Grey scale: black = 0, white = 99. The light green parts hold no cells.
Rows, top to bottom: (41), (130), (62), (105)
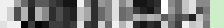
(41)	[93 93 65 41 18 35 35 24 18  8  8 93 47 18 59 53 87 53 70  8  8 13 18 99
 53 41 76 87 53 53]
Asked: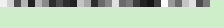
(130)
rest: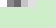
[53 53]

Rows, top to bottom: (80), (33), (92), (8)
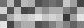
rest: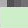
[38 77 62 27]
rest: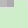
[32 38 44 38 77 62 27]

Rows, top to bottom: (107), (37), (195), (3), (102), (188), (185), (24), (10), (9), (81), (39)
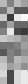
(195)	[78 23 90 96]
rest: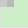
[67 56]
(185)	[45 45 50 62]

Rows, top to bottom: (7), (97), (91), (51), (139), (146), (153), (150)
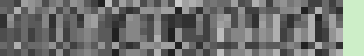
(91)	[19 57 30 41 35 30 52 19 52 35 41 19 57 62 41 30 25 19 57 52 35 25 52 25
 19 25 19 19 52 25 46 57 62 30 52 35 19 57 46 68 35 19 30 46 68 13 41 62
 35]
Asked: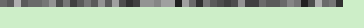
(153)
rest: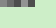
[19 25 19 19 46 25 46 62 57 30 52 35 19 62 46 68 30 19 41 41 68 19 35 62
 41]
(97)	[41 35 68 35 57 41 46 57 30 46 25 52 46 35 57 35 62 30 19 25 57 57 52 62
 62 13 62 41 19 46 35 46 25 30 57 25 25 41 35 35 52 52 57 13 30 68 41 30
 19]

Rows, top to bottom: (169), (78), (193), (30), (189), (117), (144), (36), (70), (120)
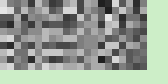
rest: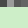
[28 28 34 49 54 54 23 77 77 28 66 60 39]
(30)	[28 17 60 39 23 54 28 34 34 28 34 49 60 60 23 72 77 23 66 54 39]
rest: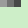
[54]
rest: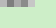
[49 34 44 34 28]
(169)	[83 49 44 54 23 72 49 23 28 60 72 28 66 60 12 17 83 34 66 17 49]
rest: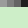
[49 77 54 23 66]

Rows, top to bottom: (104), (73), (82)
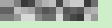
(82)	[49 49 59 84 84 54 43 43 84 38 28 22 79 59]
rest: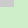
[22 43]

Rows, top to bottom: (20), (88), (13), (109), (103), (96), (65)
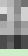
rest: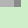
[65]
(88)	[86 75 54 81]
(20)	[75 70 54 44]
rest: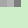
[60]
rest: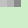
[44]
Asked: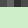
(65)

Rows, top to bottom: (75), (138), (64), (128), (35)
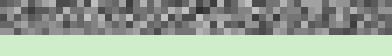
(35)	[57 57 35 51 57 51 40 57 57 51 57 57 45 51 45 57 51 51 57 63 40 45 29 51
 57 45 45 45 69 63 45 51 69 57 63 40 35 29 35 63 57 40 51 51 45 57 63 35
 35 29 35 51 45 57 40 35]
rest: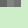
[69 57 74 40 18 24 51 45 35 40 51 51 74 57 45 63 45 51 51 29 57 63 35 35
 63 45 69 51 45 40 57 57]
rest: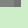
[57 63 35 35 29 35 51 45 57 40 35]
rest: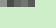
[29 45 45 40 51 45 69 57 74 40 18 24 51 45 35 40 51 51 74 57 45 63 45 51
 51 29 57 63 35 35 63 45 69 51 45 40 57 57]
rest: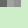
[57 35 45 29 35 51 40]

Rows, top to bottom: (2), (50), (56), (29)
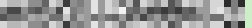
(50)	[49 28 28 55 39 33 49 60 28 88 49 55 60 88 60 83 77 94 44 39 55 28 33 23
 33 23 39 33 60 60 83 88 71 49 71]
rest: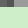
[83 88 71 49 71]
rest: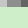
[83 71 23 55 49 60 88 60 83 71 44 71 33 83 71 55 77 33 49 83 71 77 60 83
 83 17 49 17]
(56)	[33 44 44 49 66 60 66 44 44 77 44 66 60 44 55 44 39 60 33 55 28 49 60 39
 60 49 39 44 49 60 44 44 77 66 77]
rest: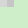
[94 44 39 55 28 33 23 33 23 39 33 60 60 83 88 71 49 71]

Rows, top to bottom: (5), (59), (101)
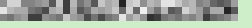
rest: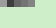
[66]
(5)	[56 82 82 51 51 56 61 34 77 24 71 45 56 34 77 66 71 14 77 82 56 71 66 88
 88 77 66 71 51 56 40 34 40 61]
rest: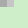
[40 82 40 93 61 45 71 34 40 82 71 61 40 66 66 14 34]
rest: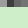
[51 66]
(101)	[51 45 56 61 24 24 56 51 45 77 61 56 29 45 29 45 51 88 61 71 56 19 24 45
 51 45 56 51 61 24 40 45 51 66]

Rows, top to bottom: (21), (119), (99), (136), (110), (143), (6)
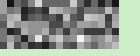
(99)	[46 67 73 18 35 40 29 35 23 73 35 29 78 73 67 23 62]
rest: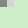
[40 40 40 40 78 40 18 40 13 35  8]

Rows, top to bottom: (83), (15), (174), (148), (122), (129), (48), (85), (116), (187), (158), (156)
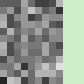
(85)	[64 30 42 59 42 42 64 42 42]
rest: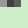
[59 53 53]
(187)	[47 47 64 20 47 59 76 59 87]

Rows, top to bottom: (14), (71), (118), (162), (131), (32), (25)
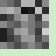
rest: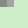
[47 23 75]
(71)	[64 69 59  7 12 75 18]
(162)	[53 41 35 53 47 35 47]

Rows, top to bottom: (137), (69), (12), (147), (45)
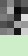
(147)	[31 25 64 59]
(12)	[48 42 13 86]

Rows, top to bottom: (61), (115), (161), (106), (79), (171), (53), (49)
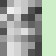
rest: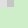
[32 20]
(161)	[82 49 77 32 26 54]
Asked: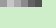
(171)
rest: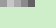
[32]
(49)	[49 87 82 66 32 26]

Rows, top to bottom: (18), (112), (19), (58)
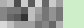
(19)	[52 40 35 20 74 57 46 57 46]
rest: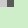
[84 40 79 62]

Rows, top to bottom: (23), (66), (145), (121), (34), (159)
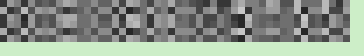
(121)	[21 54 49 21 60 32 43 32 54 66 60 43 43 54 38 38 60 27 66 72 49 21 60 54
 66 43 43 32 54 27 32 49 38 27 15 66 43 38 43 38 43 43 32 72 32 38 27 60
 49 38]
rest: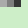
[60 54 66 38 43 32 54 27 27 49 38 21 15 72 43 38 38 32 43 43 27 77 32 38
 21 60 49 32]

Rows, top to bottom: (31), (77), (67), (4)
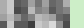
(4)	[35 78 35 35 24 78 72 84 56 29]
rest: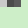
[72 51 56 35 45 51]
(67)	[62 72 56 40 51 72 67 62 40 35]
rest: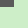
[24 78 72 84 56 29]
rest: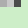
[35 72 51 56 35 45 51]

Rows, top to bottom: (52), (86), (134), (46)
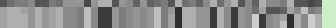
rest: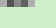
[53 53 48 68 33 33 28 33]
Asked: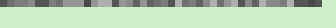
(52)
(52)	[33 43 48 48 53 33 33 48 43 58 58 58 28 58 68 68 33 58 53 38 58 38 43 48
 33 68 43 48 38 53 68 43 58 68 33 53 38 68 53 53 48 68 33 33 28 33]

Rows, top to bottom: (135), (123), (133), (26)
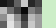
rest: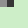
[72 61]
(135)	[ 9 15 38 78 15 26]

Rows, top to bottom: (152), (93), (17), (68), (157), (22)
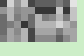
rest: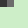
[70 70 70 82 70 58]
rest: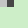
[37 37 37 48 37 88]
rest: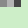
[64 64 64 48 64 64]
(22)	[48 64 58 70 27 53 53 53 37 53 64]
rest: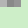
[58 21 21 21 76 21 76]
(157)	[42 64 53 70 27 64 64 64 48 64 64]
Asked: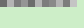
(17)

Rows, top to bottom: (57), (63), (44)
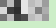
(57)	[45 73 24 89 73 79 61]
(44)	[45 73 24 30 73 79 61]
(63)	[84 24 18 89 79 50 67]
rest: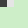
[73 79 61]

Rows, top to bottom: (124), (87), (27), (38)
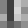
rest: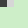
[55]
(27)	[67 24 78 67]
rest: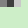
[67]
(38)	[50 34 44 55]

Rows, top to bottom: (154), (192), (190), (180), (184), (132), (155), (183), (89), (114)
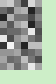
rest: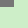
[30 52]
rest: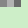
[58 90 64]
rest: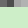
[14 41]
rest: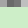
[46 30]
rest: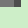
[52]
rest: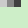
[84 64]
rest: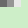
[64]

